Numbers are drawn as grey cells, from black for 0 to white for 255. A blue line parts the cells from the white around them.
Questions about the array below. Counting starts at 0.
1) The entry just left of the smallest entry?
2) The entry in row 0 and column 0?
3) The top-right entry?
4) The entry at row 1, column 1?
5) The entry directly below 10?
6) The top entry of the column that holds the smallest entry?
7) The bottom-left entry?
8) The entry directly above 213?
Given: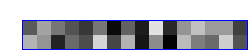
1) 140
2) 90
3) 63
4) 148
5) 70
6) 41
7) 179
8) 118

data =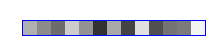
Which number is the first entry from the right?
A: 244
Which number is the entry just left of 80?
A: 224
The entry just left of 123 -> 116
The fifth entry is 147

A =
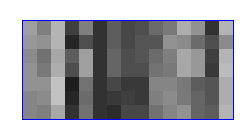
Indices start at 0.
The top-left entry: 159
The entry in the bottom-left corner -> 133
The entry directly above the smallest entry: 78
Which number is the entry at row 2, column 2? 167
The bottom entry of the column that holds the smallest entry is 50
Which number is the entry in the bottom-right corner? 180
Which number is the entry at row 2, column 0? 139
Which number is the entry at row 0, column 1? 127
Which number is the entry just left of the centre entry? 101
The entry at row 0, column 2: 180
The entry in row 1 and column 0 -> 152
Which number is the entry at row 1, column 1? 146
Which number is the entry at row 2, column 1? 114
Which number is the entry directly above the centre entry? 78

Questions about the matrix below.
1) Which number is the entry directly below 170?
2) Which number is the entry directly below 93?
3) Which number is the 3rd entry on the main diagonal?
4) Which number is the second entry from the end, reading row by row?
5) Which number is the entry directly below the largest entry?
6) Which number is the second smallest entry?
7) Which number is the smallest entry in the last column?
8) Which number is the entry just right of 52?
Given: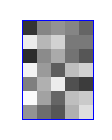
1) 93
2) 236
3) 170
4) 176
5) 147
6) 52
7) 60
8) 133

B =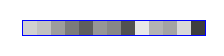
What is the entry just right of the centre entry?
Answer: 81
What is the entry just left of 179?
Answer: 232

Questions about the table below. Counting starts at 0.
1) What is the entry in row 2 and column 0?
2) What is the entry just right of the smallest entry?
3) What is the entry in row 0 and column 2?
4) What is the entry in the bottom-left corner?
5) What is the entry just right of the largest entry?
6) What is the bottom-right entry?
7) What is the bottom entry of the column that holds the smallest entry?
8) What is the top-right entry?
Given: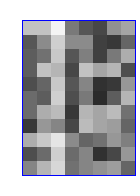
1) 93
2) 93
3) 244
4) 133
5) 121
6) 101
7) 145
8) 165
